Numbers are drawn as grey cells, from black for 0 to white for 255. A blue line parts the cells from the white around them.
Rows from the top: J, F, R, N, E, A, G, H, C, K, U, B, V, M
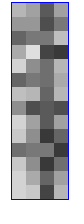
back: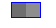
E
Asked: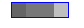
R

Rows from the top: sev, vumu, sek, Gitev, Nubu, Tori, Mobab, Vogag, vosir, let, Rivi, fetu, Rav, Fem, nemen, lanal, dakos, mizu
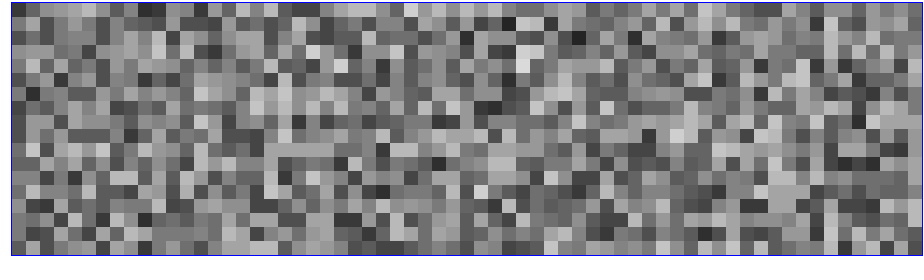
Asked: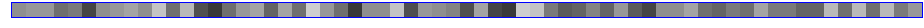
Gitev
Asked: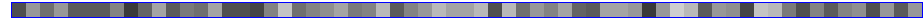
let
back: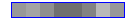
sev
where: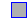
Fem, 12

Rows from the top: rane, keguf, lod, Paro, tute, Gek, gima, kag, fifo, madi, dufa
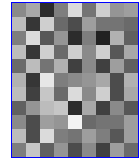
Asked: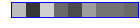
keguf
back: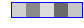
gima

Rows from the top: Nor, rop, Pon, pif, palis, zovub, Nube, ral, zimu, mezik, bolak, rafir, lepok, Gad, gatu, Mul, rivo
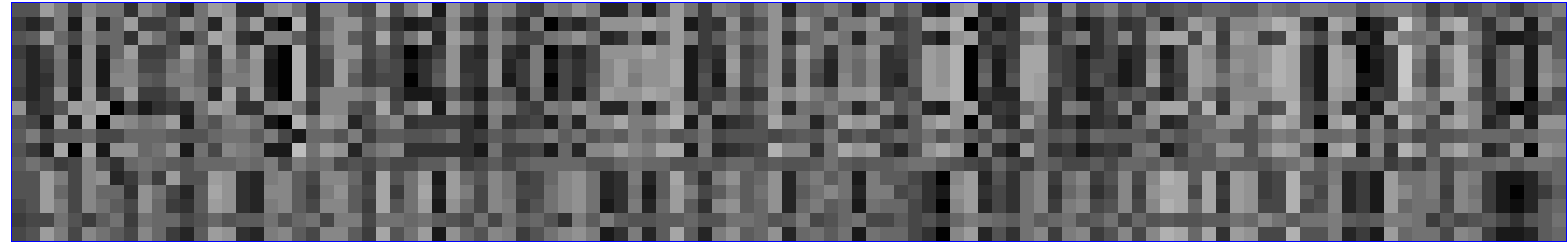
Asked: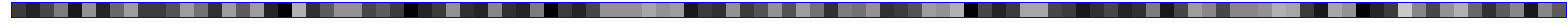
pif
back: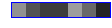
rop
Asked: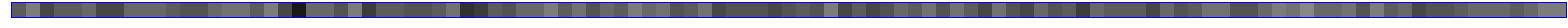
mezik
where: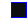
gatu, 107
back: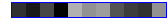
rop
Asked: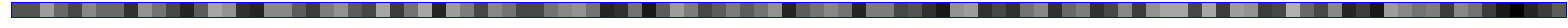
Gad

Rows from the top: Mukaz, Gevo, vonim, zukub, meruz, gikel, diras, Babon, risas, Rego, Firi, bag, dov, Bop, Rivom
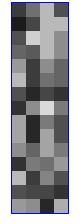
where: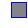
dov, 2
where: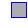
Rivom, 3
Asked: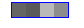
zukub
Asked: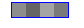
Firi
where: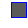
zukub, 1

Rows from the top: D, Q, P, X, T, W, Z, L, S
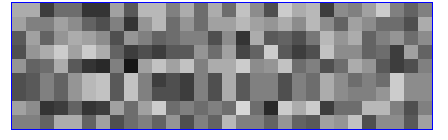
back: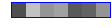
S
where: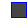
X, 16
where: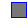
P, 21

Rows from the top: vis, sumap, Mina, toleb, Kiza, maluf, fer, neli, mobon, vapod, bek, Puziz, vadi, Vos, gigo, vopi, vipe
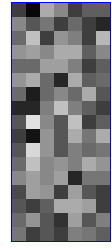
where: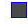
Vos, 0
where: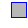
Mina, 6
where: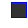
vopi, 3

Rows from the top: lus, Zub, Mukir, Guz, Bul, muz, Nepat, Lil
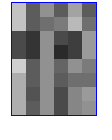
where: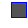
Nepat, 1
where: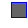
Bul, 3
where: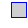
Bul, 0
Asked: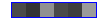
Mukir
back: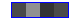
Mukir
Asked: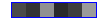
Guz

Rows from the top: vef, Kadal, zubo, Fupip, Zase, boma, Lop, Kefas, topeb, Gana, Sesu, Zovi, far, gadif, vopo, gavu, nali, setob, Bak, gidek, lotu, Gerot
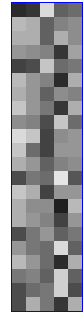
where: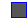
far, 4
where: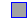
Fupip, 4
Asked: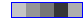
Kefas

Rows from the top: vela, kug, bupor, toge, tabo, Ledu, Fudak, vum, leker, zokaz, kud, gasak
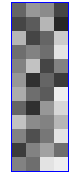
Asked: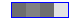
toge
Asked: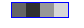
vum
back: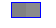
leker
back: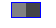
tabo
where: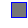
zokaz, 2

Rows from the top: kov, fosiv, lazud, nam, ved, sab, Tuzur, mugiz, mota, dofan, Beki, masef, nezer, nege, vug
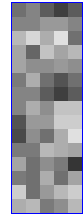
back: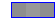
ved
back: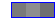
masef
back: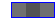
sab
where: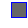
nam, 1
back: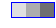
dofan
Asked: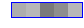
vug

